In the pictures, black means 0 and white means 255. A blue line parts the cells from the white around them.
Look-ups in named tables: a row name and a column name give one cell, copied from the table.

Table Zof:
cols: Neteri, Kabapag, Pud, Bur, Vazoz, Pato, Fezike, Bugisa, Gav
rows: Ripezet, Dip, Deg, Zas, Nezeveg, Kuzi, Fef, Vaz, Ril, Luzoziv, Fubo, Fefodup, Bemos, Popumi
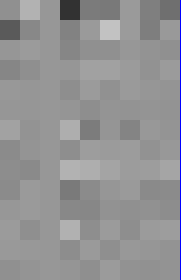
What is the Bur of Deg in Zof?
134
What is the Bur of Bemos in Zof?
141
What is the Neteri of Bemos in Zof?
153
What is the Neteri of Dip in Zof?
90
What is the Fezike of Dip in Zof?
155
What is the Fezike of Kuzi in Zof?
147
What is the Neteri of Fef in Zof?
162
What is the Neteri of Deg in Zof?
150
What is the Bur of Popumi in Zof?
149
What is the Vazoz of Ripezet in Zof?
123
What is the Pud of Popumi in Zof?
151
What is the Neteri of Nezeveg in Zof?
152
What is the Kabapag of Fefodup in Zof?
143
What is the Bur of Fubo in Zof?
136
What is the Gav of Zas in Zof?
155
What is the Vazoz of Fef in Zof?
124
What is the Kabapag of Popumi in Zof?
148
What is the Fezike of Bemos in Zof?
152
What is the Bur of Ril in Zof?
178

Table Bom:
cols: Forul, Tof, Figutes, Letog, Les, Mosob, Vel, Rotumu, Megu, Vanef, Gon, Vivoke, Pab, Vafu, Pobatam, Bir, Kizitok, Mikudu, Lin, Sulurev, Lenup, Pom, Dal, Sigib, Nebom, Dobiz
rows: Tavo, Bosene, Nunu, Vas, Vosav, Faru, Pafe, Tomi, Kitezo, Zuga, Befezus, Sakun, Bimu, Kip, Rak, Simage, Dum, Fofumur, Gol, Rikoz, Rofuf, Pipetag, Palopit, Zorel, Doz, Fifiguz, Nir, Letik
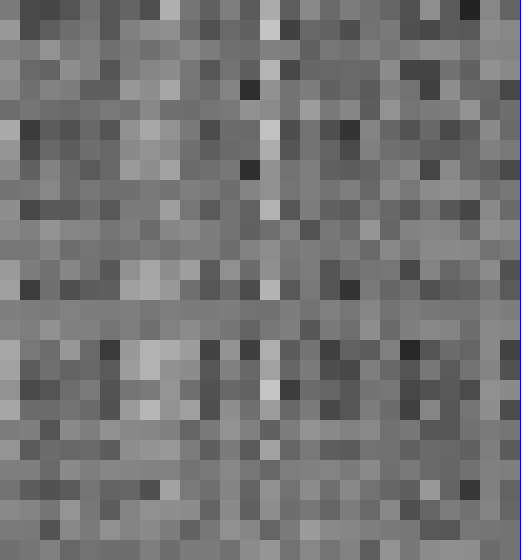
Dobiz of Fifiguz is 102
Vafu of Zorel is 103
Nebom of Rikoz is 144
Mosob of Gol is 90
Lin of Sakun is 149
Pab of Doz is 99
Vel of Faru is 115
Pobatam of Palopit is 101
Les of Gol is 103
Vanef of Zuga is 127
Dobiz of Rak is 90
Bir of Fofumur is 115
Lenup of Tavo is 81

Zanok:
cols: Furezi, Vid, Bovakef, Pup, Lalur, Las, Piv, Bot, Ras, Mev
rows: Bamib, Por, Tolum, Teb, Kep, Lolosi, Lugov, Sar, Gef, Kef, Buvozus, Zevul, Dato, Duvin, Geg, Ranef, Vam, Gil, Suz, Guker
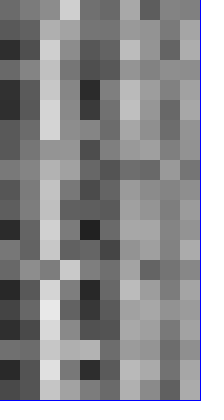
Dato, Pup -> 97
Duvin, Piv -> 163
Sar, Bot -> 159
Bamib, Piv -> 168
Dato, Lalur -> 101
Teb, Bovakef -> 192
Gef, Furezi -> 121
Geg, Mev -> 164
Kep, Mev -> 161
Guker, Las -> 106
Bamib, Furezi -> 107
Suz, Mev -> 166
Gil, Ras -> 109
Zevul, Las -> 106
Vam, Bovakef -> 216
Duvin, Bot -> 100
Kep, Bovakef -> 199
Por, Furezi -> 89

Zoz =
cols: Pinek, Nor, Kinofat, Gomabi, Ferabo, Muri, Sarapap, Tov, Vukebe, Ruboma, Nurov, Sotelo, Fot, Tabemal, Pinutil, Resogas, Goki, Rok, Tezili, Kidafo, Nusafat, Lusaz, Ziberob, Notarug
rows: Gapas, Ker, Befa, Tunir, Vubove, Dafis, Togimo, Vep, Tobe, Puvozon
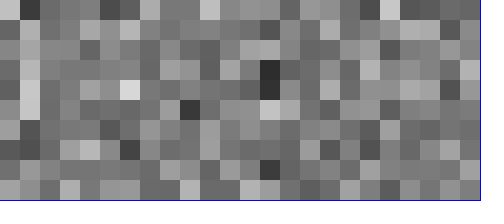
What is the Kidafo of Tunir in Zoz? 131
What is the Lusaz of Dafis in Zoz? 133
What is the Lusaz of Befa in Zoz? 129
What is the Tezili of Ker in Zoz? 128
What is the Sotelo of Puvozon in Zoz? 106
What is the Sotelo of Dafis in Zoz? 142
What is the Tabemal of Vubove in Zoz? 50
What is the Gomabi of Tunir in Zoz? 120
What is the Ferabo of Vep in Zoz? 183
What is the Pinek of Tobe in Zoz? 112
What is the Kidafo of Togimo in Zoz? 159
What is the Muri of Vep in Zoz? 137
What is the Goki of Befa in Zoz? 106
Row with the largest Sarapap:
Vubove

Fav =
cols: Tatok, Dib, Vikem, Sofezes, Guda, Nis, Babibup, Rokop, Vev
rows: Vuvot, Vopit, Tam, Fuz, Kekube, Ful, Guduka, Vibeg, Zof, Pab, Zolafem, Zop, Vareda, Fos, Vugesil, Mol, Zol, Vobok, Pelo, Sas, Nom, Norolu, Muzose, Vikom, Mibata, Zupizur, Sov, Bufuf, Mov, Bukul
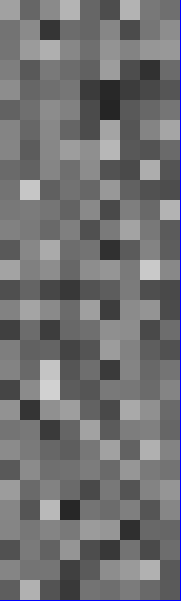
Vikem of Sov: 132
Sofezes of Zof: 111
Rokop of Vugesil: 78
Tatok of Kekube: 141
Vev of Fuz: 107
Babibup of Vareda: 91
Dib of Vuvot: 102
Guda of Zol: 111
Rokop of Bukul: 105
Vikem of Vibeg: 135
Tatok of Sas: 69
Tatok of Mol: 130

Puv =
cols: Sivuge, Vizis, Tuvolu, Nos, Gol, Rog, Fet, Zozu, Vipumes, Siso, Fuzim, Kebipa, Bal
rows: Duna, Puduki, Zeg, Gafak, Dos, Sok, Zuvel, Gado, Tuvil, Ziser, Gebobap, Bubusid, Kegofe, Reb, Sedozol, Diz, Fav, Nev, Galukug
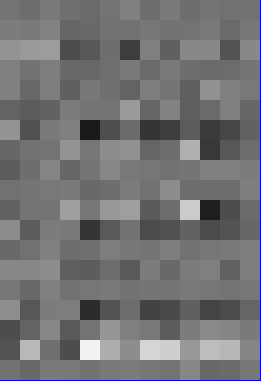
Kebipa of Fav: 133
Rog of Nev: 173
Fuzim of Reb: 127
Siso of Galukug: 135
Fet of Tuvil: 120
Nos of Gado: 147
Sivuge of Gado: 102
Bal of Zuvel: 98
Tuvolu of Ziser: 120
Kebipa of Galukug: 107
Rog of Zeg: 110
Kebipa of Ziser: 110
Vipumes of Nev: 206
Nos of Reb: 95
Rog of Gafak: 111
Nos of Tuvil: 103
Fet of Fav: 127
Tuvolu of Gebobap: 115
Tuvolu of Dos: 125
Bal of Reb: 126
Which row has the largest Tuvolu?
Zeg

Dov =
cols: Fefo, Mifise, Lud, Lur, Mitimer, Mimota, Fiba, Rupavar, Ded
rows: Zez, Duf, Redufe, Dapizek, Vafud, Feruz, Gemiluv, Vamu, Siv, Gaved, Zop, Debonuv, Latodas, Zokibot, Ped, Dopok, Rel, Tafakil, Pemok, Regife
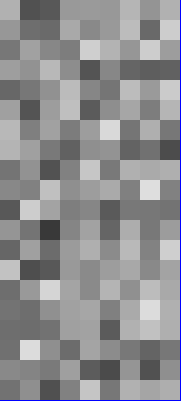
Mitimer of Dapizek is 84
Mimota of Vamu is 147
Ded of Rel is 175
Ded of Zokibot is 163
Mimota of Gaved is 170
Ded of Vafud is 203
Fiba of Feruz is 166
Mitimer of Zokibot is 138
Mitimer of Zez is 154
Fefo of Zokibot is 194
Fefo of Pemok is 137
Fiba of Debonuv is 173
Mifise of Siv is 146
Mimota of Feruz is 142

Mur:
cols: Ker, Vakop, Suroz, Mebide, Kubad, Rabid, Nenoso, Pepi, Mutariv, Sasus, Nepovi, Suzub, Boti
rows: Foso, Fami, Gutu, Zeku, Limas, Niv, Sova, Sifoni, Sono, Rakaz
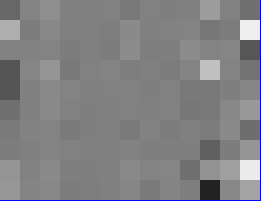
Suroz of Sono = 138
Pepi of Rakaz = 122
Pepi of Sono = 131
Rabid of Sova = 128
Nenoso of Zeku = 126
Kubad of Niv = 127
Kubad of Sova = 127
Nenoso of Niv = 129
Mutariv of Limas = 129
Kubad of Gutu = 128
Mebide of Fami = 128
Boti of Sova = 110
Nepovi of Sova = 124

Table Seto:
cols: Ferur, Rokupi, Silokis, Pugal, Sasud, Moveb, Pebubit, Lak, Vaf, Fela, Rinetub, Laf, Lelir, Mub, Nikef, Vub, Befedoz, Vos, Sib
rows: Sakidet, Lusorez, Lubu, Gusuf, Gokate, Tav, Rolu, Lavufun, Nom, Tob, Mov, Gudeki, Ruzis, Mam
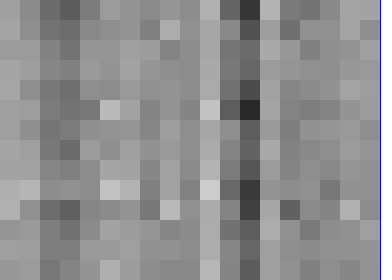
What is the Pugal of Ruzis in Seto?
125
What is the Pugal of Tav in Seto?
115
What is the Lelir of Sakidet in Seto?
54
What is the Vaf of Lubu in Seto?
132
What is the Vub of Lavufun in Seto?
136
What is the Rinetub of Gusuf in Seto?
169
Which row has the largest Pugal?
Tob

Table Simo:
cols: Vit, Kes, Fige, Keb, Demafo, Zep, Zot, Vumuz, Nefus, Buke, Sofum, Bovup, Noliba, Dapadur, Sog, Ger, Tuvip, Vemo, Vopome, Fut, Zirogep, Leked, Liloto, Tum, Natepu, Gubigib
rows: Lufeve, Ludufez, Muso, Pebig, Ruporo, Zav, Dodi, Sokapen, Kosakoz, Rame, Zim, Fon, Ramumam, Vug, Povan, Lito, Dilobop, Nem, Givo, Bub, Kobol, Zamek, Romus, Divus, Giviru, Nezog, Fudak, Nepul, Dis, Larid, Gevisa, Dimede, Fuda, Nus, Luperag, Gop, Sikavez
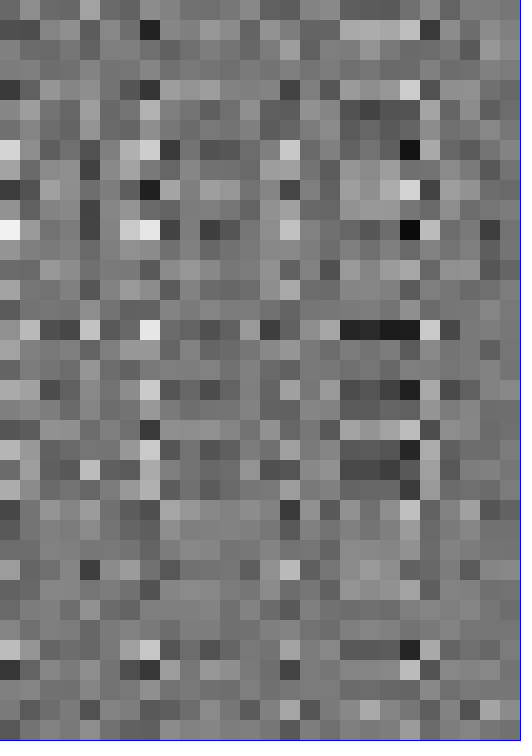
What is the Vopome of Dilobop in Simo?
43
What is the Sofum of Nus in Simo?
151
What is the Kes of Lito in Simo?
115
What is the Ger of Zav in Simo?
145
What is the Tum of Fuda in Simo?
111
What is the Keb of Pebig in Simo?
112
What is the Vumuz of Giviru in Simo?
176
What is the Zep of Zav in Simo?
104
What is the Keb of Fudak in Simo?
123
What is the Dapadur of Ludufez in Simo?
146
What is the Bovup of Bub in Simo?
99
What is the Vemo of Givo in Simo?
111
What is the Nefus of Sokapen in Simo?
58
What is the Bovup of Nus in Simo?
142
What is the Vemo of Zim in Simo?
146

